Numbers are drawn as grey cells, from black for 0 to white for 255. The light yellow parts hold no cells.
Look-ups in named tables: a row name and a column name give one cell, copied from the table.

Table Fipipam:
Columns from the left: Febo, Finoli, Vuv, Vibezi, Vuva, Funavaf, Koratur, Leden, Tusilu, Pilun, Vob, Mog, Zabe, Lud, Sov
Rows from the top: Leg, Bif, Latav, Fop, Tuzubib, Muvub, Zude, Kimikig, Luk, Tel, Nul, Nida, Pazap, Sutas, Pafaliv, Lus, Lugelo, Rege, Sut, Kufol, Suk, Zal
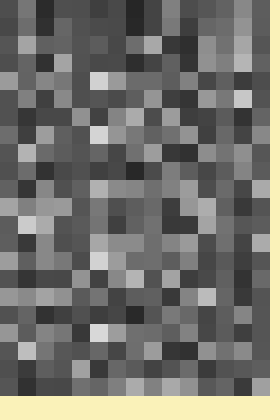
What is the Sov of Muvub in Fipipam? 83
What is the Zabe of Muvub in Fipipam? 120
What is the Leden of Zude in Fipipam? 171
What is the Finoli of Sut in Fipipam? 92
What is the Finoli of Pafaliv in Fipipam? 95
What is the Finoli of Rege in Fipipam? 100
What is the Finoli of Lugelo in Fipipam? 138
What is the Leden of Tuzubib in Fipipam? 107
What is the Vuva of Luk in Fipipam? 84
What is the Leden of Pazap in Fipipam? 97
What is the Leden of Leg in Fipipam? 38
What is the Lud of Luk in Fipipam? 143
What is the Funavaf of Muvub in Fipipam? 85
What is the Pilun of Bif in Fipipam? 121
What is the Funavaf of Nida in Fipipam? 120
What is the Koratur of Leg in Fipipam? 73
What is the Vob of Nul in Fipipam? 156
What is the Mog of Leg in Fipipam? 86

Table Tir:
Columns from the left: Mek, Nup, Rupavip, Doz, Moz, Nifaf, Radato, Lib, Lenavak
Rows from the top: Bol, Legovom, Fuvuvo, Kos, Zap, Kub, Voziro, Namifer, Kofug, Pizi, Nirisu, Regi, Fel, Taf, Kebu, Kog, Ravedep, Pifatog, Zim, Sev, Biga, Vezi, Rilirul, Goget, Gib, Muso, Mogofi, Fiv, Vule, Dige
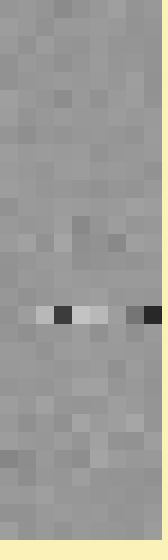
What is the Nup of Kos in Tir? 153
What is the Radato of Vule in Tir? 148
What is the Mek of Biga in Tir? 153
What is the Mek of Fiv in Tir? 154
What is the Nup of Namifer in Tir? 143
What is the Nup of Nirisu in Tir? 154
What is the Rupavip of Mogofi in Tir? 151
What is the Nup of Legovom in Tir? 153
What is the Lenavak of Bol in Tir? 152
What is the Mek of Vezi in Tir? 149
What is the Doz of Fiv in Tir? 151
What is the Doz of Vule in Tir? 155
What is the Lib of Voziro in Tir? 152

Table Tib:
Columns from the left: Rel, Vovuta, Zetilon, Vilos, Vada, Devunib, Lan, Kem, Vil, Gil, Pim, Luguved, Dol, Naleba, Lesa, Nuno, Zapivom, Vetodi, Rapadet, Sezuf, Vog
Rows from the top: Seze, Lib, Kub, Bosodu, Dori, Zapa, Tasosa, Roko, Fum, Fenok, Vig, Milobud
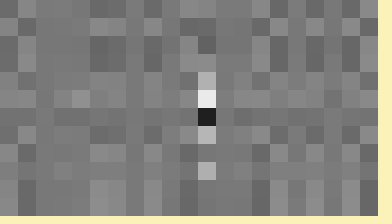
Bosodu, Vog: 138
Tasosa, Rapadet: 122
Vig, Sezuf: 139
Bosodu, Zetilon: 120
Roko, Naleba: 128
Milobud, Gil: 119
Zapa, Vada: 144
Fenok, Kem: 121
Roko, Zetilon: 120
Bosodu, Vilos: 121
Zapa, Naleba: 135
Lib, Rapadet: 119
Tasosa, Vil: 116
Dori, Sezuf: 132
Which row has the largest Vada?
Zapa

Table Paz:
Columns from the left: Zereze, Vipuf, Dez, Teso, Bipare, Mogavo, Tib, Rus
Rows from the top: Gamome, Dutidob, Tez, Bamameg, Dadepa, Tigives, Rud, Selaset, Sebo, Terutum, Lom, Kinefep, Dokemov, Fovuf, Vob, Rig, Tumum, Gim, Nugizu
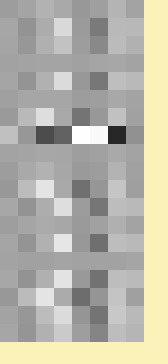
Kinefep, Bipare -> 156
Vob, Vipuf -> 161
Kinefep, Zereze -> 167
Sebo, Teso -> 166
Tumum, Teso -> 171
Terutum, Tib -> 179
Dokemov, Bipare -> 154
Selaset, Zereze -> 192
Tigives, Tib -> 168
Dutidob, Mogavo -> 122
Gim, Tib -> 200
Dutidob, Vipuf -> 147
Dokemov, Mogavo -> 161
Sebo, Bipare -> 158
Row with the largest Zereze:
Selaset

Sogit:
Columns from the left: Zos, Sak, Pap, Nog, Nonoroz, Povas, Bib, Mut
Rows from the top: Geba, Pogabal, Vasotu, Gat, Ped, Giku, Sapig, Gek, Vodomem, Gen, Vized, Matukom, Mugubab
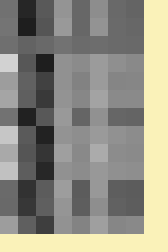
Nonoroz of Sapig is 101
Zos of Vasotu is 111
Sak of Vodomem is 85
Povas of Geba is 141
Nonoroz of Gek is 142
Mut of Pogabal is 103
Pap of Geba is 89
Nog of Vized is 157
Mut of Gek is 140
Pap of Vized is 92
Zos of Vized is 106

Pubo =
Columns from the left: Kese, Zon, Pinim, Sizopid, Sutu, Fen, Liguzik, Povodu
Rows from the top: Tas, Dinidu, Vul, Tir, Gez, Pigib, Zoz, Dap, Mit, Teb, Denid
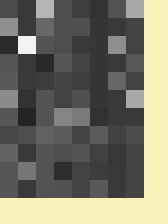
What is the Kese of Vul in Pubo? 42
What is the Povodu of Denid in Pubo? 67
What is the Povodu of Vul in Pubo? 67
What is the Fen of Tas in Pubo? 52
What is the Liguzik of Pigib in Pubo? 57
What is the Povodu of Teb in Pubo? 67
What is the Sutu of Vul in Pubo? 57
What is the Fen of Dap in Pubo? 90
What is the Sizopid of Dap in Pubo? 91
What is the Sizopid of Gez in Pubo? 69
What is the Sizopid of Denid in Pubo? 81
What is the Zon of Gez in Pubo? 57
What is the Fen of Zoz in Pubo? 50
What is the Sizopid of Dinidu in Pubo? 77
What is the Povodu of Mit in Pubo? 67
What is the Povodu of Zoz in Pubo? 58

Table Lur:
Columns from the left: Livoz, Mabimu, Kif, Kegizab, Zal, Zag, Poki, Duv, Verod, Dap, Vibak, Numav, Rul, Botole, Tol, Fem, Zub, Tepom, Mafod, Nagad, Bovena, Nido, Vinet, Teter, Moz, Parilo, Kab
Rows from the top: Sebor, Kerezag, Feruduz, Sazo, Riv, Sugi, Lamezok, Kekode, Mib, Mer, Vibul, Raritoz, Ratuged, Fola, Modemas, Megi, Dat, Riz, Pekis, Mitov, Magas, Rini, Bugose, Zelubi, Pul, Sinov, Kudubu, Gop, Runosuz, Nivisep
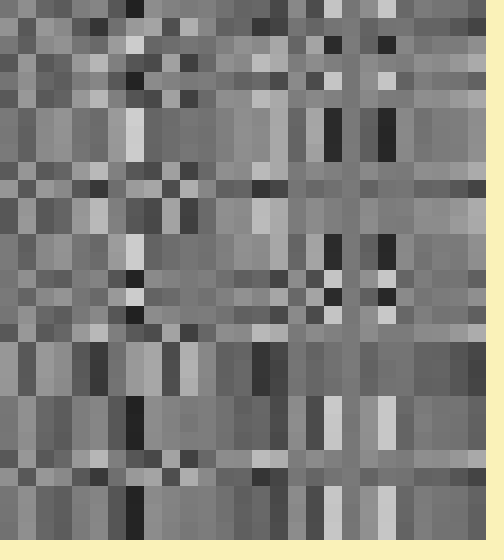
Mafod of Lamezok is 42
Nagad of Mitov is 121
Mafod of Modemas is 44
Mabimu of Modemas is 97
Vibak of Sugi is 64
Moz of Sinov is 140
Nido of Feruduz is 41

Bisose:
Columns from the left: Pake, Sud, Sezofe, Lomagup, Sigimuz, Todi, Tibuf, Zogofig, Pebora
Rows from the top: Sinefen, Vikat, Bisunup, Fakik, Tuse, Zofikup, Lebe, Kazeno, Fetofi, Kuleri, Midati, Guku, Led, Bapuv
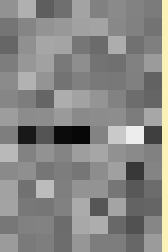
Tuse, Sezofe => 148
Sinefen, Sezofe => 94
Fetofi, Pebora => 129
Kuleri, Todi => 141
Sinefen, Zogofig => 130
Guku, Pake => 163
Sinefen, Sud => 176
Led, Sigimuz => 168
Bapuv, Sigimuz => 150
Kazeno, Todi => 131
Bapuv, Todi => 125
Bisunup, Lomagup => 164
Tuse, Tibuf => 120
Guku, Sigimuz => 171
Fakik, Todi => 115
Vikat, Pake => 117
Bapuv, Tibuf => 125
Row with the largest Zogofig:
Kazeno

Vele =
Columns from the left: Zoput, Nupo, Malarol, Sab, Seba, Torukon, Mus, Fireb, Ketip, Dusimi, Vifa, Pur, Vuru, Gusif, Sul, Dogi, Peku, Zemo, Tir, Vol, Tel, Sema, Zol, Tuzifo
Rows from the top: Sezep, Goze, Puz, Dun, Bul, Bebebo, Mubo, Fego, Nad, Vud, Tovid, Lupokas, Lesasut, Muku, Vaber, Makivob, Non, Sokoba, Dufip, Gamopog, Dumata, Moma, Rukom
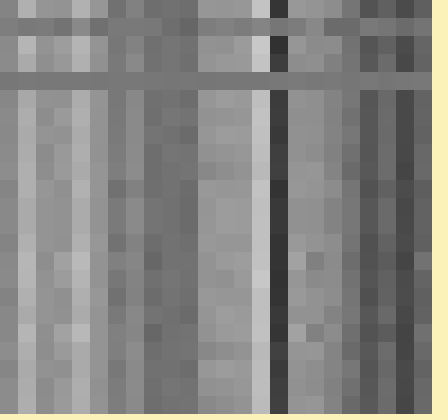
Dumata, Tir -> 132
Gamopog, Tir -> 132
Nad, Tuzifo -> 104
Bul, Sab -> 120
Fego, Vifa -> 107
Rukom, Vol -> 105
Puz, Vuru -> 145
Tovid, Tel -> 82
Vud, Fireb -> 140
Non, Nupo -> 176
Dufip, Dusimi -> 113
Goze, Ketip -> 120
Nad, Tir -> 129
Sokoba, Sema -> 105
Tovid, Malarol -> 150
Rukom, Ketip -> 110
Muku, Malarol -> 148
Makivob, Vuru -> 145
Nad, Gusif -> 151
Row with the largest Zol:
Bul

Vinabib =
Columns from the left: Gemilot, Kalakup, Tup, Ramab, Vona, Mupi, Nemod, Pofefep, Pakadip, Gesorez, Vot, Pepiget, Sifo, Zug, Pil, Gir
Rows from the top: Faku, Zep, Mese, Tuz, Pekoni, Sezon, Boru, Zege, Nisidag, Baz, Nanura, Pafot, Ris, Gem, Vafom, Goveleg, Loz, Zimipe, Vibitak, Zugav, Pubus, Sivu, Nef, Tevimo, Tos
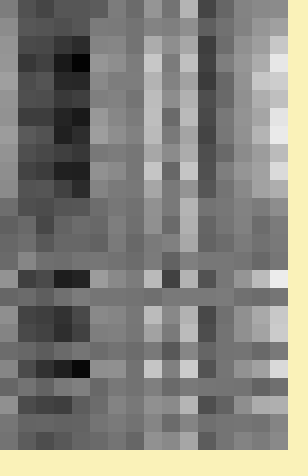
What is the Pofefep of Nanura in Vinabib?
120
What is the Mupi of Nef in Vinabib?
108
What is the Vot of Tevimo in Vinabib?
132
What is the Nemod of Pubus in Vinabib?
144
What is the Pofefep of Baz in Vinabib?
118
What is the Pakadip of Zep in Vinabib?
131
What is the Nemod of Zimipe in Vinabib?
133
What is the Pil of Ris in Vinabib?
108
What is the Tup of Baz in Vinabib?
60
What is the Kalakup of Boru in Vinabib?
61
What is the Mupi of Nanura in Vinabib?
132
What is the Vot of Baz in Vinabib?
197
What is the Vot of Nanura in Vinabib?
148
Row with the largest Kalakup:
Vafom

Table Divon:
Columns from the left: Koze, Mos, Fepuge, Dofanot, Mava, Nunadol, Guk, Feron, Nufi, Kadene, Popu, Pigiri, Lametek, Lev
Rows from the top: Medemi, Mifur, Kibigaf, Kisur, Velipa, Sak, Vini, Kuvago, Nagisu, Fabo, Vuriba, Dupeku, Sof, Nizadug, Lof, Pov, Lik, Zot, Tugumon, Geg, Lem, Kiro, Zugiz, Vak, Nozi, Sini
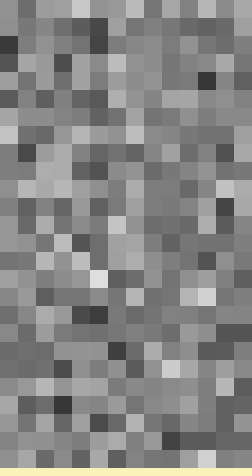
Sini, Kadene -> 116
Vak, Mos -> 116
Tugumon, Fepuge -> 156
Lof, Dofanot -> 146
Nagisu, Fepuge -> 156
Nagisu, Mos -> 73
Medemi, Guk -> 152
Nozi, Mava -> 125

